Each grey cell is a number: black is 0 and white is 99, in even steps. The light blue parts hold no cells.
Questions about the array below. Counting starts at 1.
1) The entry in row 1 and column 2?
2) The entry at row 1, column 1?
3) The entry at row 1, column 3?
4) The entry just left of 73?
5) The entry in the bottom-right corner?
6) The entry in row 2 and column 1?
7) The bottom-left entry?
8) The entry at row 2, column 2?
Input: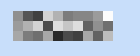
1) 33
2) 56
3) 25
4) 38
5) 73
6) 60
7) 65
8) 69

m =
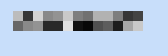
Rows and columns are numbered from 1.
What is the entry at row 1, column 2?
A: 21
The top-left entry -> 73
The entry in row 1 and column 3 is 82
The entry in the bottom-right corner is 78
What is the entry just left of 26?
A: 21
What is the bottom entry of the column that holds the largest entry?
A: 87
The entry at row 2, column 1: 40
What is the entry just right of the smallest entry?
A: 31

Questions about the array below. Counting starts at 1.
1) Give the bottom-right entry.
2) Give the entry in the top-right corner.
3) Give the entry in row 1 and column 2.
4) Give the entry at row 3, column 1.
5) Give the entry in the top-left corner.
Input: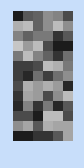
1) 64
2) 29
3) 34
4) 51
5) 11

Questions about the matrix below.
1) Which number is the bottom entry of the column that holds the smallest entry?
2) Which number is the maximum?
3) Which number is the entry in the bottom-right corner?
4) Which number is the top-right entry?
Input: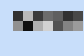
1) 6
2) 81
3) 60
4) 28

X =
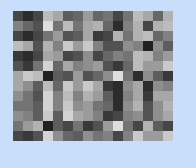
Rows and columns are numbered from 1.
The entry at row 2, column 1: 50
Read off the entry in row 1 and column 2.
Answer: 17
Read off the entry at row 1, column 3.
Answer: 27
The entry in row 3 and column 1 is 27
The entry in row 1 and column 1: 27
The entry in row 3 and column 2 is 17
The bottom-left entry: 27
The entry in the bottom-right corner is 78
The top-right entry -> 69
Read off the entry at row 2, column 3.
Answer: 32

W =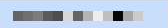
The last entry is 79
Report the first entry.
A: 39
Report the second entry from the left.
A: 43

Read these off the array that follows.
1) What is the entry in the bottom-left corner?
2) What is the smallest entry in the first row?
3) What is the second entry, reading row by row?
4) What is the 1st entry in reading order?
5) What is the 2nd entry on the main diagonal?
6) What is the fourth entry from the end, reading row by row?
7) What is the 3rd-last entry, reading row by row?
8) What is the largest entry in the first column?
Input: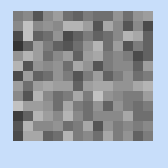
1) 29
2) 33
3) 53
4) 48
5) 75
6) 48
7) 57
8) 75

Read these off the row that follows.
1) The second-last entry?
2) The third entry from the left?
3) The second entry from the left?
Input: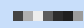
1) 12
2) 92
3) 68
